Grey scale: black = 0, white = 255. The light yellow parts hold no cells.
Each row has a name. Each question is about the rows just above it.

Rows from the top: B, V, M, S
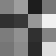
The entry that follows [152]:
[241]
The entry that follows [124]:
[145]
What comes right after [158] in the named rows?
[29]
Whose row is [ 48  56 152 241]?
V
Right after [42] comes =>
[221]
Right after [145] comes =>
[48]

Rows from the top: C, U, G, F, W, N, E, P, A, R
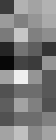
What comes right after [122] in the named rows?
[198]
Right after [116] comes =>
[94]
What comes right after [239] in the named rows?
[149]
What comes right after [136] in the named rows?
[163]
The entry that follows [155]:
[128]
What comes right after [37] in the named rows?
[116]

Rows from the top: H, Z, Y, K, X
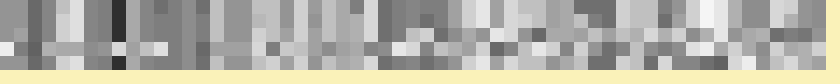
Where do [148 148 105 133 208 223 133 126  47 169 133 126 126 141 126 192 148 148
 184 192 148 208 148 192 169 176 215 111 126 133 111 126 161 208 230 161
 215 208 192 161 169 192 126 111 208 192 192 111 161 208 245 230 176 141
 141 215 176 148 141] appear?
Z
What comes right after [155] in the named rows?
[192]
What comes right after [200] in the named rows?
[192]
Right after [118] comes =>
[148]
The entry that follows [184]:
[192]

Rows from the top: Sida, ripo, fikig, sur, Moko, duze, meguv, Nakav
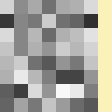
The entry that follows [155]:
[107]
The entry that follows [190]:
[226]
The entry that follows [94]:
[62]

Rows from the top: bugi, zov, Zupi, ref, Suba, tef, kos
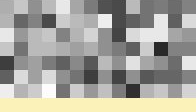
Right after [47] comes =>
[180]
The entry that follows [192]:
[123]
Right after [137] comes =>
[88]
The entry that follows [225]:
[166]
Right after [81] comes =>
[74]

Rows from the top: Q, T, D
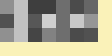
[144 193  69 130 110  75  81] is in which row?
D
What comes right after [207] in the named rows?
[110]
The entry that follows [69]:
[130]
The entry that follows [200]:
[150]
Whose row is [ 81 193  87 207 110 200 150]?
T

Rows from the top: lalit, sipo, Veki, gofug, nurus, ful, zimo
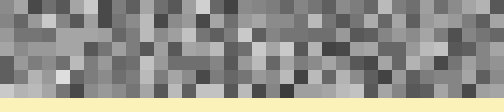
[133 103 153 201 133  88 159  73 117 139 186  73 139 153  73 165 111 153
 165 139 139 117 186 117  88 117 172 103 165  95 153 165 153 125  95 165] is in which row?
sipo
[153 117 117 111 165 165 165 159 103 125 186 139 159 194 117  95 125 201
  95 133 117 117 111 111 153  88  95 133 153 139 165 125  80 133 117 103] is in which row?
Veki
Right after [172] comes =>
[103]
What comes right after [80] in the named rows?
[133]

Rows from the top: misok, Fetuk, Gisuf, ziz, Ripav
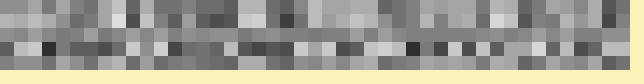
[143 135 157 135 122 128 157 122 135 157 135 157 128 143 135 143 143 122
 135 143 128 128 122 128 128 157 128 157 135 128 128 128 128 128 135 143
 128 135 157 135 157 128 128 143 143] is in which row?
Gisuf
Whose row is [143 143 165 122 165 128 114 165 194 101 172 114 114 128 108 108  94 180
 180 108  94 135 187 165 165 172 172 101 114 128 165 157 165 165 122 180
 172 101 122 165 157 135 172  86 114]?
misok
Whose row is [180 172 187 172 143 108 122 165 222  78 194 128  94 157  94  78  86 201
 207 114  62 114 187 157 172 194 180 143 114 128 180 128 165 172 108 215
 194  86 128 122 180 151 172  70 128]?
Fetuk
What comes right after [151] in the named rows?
[172]

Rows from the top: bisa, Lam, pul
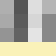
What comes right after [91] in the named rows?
[214]
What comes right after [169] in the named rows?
[91]
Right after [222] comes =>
[181]
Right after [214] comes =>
[136]

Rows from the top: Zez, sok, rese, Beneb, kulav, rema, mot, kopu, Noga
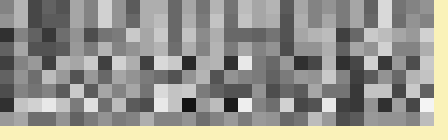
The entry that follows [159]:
[71]
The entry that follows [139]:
[174]

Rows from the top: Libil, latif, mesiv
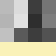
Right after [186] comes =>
[219]
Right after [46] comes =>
[125]
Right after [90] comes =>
[61]
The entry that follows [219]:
[61]
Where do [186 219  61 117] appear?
Libil
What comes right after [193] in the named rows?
[90]

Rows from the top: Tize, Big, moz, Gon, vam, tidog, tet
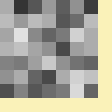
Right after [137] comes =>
[100]
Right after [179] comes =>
[193]

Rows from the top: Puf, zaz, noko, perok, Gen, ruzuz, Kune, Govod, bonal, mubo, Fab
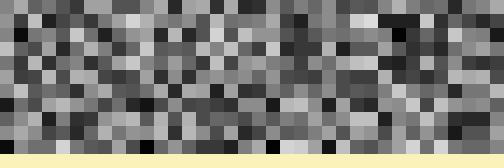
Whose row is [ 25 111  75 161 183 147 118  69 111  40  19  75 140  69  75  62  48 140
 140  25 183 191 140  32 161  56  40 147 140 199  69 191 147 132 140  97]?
Govod
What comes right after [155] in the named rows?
[103]

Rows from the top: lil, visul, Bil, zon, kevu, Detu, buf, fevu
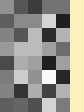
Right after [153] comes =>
[187]
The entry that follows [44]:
[179]

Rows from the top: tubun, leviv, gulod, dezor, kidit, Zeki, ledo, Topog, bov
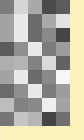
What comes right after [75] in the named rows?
[91]
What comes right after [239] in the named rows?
[163]
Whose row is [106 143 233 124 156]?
ledo

